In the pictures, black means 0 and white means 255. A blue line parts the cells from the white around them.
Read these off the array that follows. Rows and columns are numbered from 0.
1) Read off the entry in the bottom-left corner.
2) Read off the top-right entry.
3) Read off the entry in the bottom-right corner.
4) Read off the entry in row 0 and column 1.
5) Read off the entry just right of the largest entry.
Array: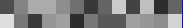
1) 222
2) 100
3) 212
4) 131
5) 121

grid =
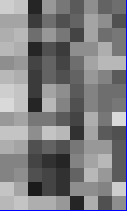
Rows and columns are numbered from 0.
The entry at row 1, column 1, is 164
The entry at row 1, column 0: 164
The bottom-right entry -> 142
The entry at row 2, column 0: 174
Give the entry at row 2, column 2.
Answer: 110
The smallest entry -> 27
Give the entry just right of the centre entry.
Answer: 80
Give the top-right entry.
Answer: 110
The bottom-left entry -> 184
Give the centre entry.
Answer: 131
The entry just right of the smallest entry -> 68
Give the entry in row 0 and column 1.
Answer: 196
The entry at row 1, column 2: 59
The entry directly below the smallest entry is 174
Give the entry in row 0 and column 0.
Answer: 206
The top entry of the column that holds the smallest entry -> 37
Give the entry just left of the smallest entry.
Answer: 164
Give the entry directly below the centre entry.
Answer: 90
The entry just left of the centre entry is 184
